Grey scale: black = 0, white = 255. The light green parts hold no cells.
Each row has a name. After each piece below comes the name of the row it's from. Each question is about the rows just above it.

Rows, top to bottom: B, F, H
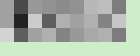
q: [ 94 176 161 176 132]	F
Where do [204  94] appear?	F
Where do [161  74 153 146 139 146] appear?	B
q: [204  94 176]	F
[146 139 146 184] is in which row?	B
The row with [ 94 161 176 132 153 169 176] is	H
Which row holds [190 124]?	B

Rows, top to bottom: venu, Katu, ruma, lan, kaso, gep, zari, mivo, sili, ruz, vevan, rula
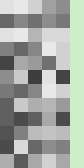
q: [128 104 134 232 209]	lan
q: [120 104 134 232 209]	zari
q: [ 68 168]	kaso

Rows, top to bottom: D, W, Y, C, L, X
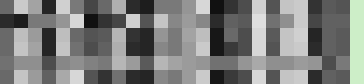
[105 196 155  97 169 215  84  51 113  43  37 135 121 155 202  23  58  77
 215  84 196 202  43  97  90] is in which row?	X
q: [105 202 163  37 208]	D
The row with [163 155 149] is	L
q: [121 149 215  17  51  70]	W
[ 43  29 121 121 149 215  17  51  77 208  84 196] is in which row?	D
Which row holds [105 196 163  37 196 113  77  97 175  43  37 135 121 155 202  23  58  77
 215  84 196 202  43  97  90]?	C

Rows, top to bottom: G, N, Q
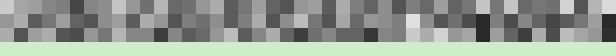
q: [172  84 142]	N
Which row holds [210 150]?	Q
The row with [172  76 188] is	Q
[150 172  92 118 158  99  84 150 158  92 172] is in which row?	G
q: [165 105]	N
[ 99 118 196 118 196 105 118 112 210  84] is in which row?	G
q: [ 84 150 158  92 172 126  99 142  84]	G

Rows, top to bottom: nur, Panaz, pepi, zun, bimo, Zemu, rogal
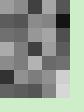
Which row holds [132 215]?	rogal
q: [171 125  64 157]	zun
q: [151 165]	pepi
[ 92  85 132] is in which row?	rogal

